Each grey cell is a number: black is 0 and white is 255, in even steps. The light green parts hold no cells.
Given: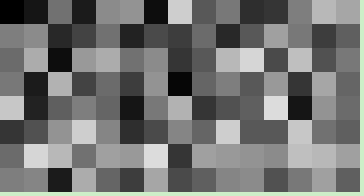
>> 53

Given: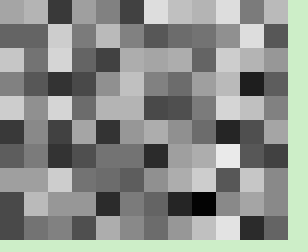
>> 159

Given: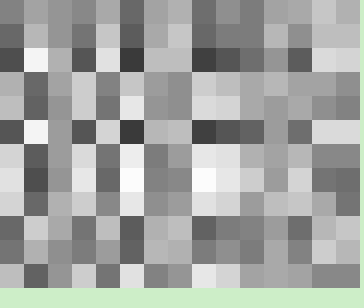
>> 104

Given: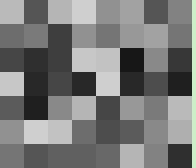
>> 90

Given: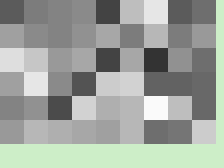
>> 160
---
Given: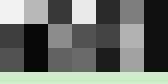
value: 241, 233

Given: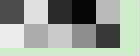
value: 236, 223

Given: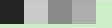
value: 201, 173

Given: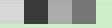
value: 215, 170

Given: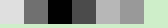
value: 223, 183

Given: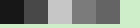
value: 198, 123

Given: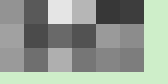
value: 229, 182
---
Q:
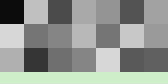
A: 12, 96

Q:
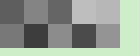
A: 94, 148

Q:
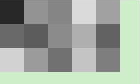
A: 40, 126

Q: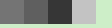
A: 116, 195

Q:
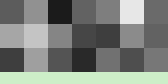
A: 92, 119

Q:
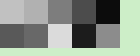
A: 193, 140

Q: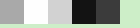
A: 169, 59

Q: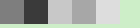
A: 126, 221
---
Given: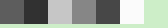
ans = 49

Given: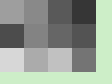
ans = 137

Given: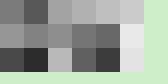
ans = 88

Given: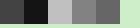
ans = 20

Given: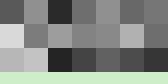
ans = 144

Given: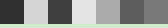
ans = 214
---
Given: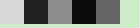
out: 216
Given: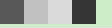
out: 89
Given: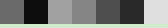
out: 105
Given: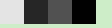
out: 229
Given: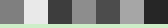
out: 127
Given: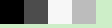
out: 0
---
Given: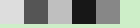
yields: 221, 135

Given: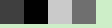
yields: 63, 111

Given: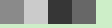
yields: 138, 103

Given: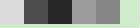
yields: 220, 134

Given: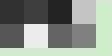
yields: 49, 127

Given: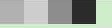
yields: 177, 44

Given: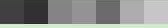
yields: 64, 199

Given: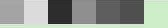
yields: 165, 80
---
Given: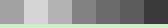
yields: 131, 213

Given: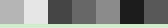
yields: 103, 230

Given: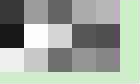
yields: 213, 253

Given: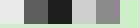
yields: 30, 235

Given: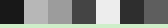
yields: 67, 237

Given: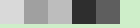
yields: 189, 217
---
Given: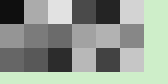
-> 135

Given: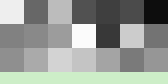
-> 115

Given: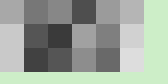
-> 209

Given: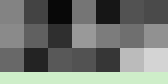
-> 145

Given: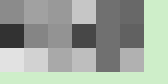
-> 97

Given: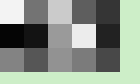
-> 34
